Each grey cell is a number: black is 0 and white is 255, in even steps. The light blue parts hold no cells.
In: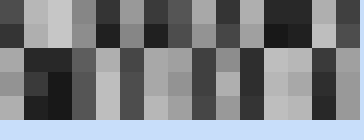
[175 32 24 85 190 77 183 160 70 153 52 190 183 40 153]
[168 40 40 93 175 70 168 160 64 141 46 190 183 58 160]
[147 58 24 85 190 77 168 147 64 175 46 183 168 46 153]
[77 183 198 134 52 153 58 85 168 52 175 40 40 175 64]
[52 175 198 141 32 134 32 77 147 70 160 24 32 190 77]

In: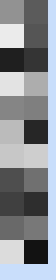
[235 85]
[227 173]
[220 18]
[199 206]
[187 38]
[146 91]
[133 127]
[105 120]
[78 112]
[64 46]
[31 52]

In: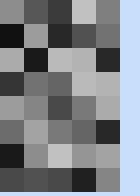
[171 25 186 179 40]
[156 133 73 121 171]
[141 87 59 193 127]
[108 163 121 101 40]
[73 81 73 32 133]
[53 114 101 186 179]
[25 141 193 149 163]
[17 156 40 81 114]

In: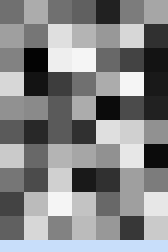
[215 19 61 112 172 245 25]
[202 104 180 166 145 231 11]
[159 118 223 180 152 215 48]
[145 138 90 172 11 75 33]
[130 3 238 245 104 67 19]
[118 75 208 25 48 159 124]
[112 172 112 96 33 124 166]
[96 215 130 187 152 55 202]
[90 40 90 48 223 208 145]
[67 187 245 195 104 159 231]

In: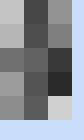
[195 71 147]
[182 78 127]
[155 84 42]
[141 91 208]
[112 98 57]

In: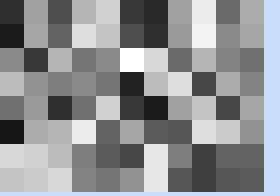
[215 209 188 125 91 71 230 125 63 99 99]
[196 202 215 131 117 146 230 85 63 85 91]
[188 146 125 138 117 34 188 223 71 172 131]
[138 55 180 117 138 255 215 105 180 131 111]
[111 154 47 111 209 55 28 160 196 71 166]
[47 160 77 180 209 55 41 160 236 105 172]
[28 166 99 223 196 77 47 154 243 138 166]
[22 172 180 236 99 166 91 85 223 202 146]

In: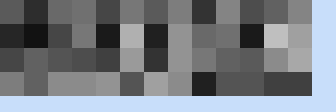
[125 97 139 139 147 84 160 139 32 84 84 64 64]
[90 45 105 112 70 119 90 125 51 132 77 97 132]
[70 97 84 77 64 154 51 147 119 97 90 139 168]
[38 18 70 119 26 176 32 147 105 112 26 191 160]

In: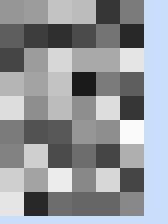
[229 40 109 102 102 136]
[221 142 188 142 221 54]
[207 163 236 136 215 69]
[181 163 195 26 123 94]
[150 156 195 188 54 123]
[130 207 75 109 69 175]
[123 82 88 150 142 250]
[94 61 47 75 116 40]
[69 156 215 169 169 229]
